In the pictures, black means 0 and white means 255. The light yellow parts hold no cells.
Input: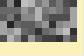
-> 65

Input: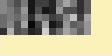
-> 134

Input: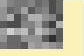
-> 162

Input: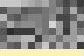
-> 199

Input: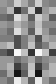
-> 152

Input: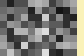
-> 91
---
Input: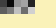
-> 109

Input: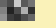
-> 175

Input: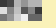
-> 134

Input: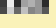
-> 149

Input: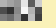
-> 178

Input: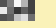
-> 96

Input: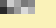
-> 217

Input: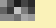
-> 125

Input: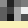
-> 169

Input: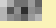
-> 142
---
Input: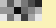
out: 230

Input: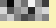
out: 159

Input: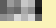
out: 143

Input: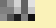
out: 141

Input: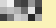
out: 64

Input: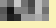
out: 98

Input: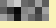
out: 161

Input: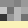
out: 53

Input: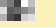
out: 176
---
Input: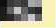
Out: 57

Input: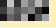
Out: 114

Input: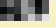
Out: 101

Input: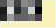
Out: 138

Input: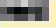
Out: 149

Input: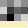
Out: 126

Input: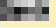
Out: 218
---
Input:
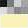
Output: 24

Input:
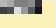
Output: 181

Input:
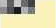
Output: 188

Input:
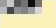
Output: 158

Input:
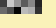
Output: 62

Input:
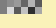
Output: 126
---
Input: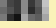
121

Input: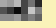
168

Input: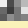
238

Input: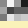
137

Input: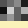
82

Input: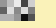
150

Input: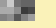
157

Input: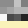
140

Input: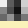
238

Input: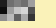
29
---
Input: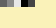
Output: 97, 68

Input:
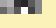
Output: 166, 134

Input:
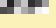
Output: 197, 252

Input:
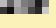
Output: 186, 202

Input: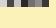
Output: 212, 56

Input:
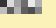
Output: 52, 134

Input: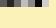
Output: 92, 206

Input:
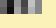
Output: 107, 134
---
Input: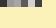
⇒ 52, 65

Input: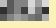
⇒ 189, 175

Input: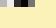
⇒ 184, 117

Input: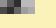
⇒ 144, 172

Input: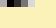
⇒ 175, 217

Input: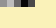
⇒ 147, 73

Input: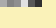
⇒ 171, 48
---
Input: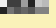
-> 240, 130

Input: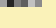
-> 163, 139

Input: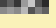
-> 67, 96

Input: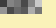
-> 60, 118

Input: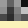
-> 155, 84

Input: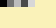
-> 3, 215
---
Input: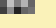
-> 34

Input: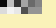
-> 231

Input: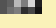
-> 125

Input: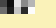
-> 195

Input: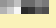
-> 246

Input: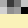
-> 157

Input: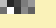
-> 54

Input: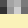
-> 206
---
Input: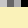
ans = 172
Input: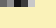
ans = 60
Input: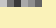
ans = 142
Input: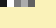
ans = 172
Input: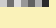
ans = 178
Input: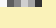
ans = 165
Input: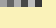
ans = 190
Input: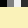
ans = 240
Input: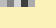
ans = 62
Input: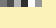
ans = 252
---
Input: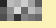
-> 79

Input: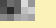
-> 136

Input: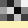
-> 107

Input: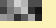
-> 152

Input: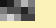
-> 165

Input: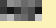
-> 157

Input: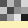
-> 98
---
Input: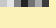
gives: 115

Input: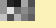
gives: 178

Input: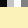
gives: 197

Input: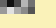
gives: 168

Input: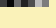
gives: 78

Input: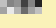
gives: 107

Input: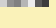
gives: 236

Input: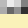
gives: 103

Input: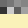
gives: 203
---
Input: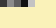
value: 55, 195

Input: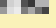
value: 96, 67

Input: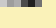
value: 202, 114

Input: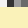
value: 243, 106

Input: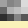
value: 160, 87

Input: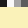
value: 27, 93
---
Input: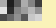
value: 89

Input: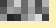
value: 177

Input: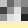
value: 223

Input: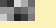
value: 33

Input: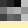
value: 103

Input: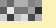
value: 218

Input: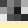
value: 82

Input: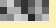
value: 38

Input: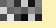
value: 8

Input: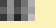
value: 38
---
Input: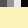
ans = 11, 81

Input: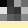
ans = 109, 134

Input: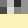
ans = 147, 73

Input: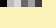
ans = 62, 6

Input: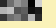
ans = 208, 56

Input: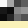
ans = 93, 11
